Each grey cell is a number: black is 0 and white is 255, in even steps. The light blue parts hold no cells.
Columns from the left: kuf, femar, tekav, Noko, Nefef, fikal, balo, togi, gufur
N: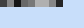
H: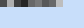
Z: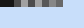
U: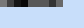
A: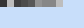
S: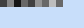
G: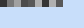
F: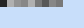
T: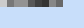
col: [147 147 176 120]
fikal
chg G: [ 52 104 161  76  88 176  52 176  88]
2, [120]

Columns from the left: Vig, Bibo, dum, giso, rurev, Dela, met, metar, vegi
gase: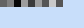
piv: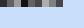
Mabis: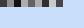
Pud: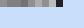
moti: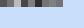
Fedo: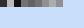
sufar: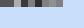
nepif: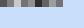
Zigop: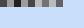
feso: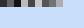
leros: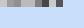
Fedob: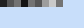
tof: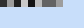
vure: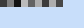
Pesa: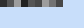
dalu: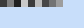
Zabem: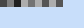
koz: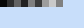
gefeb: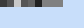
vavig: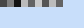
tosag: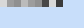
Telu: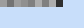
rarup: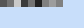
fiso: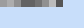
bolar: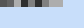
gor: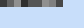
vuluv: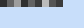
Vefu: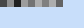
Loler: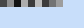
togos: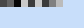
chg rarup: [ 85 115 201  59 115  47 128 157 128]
6, [33]
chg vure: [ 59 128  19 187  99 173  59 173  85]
9, [71]
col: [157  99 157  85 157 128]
Bibo
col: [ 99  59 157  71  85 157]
met

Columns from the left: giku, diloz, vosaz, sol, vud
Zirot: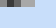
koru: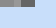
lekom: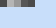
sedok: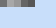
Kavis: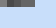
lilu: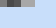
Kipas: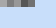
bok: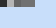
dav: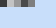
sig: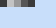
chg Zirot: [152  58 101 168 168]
1, [139]
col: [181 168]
diloz
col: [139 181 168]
diloz
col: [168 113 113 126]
vud
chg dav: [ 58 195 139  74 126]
3, [152]

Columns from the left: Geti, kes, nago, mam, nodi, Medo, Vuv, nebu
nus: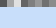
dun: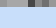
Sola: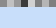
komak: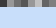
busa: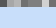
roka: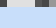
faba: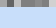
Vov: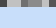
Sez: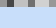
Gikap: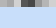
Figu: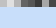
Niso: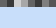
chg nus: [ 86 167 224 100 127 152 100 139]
7, [112]
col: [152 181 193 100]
Geti
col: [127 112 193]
mam
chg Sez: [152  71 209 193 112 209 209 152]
3, [193]

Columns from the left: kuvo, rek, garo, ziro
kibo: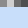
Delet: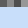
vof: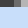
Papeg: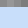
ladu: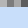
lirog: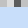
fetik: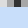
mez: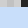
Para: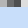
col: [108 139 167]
garo
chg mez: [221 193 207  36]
1, [207]
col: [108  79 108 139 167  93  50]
garo
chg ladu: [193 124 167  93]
1, [181]
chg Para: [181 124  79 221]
2, [108]

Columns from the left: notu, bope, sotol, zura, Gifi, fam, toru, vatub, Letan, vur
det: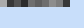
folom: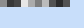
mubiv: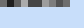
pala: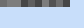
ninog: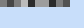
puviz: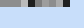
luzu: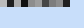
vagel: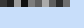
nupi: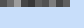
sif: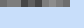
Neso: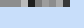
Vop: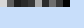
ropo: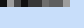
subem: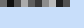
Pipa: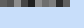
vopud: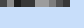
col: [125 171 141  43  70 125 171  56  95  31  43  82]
Letan
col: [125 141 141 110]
vatub
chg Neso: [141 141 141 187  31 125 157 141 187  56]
9, [171]
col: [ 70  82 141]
sotol
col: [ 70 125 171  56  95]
Letan
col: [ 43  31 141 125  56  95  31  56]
Gifi
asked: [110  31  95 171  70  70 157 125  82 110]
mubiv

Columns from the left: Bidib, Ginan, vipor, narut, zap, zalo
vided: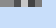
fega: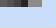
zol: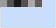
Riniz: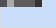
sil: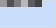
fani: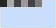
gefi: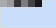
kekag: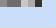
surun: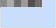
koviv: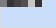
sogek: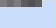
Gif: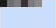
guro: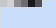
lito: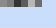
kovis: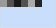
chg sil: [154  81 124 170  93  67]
4, [183]
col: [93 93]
zap
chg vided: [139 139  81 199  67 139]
6, [124]
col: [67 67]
zap
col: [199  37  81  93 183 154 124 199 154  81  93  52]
narut
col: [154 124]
narut

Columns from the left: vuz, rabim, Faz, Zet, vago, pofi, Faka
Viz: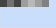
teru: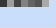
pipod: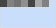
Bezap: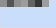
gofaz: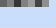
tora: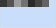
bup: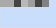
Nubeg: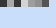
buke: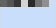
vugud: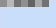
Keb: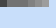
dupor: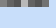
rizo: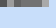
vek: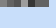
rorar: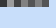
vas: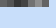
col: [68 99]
vago
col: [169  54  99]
vuz
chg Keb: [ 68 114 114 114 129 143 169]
7, [157]
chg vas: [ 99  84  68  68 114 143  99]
3, [54]

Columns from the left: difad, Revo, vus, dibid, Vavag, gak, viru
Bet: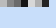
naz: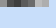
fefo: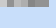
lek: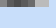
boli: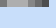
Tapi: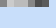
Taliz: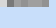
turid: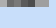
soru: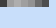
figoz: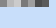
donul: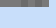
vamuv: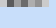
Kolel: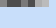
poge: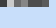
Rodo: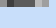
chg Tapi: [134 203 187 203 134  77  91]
4, [187]
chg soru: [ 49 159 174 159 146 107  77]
1, [62]
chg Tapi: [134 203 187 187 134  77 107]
7, [91]
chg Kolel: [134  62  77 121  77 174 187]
2, [77]
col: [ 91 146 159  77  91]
viru
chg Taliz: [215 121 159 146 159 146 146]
6, [159]
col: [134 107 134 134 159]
Vavag

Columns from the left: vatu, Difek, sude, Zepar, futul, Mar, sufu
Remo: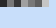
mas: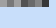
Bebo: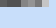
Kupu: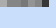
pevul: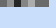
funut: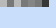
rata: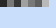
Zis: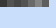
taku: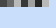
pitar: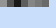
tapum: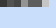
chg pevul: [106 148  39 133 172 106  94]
7, [106]
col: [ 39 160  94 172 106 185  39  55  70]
vatu
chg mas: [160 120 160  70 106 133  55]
4, [82]
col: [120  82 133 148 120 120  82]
Difek
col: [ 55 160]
sude

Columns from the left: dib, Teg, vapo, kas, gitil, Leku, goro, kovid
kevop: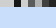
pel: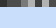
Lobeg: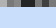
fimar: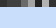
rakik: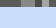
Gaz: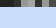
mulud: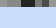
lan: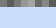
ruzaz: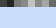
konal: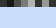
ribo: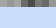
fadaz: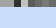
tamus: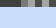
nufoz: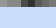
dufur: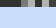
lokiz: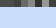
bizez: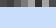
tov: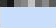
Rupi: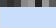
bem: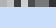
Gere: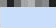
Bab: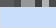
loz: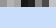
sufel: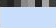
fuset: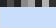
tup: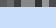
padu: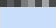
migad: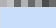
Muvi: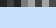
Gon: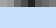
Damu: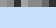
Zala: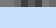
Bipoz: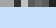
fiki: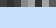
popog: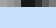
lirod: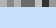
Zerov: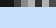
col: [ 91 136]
Leku
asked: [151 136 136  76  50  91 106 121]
nufoz
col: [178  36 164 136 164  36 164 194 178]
gitil
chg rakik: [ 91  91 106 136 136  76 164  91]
3, [91]

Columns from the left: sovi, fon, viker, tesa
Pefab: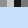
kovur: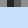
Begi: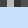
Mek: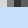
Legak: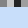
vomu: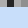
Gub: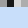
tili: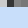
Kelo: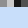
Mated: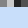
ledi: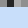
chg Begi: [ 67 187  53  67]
4, [81]
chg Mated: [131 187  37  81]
2, [203]
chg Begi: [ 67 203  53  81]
2, [187]

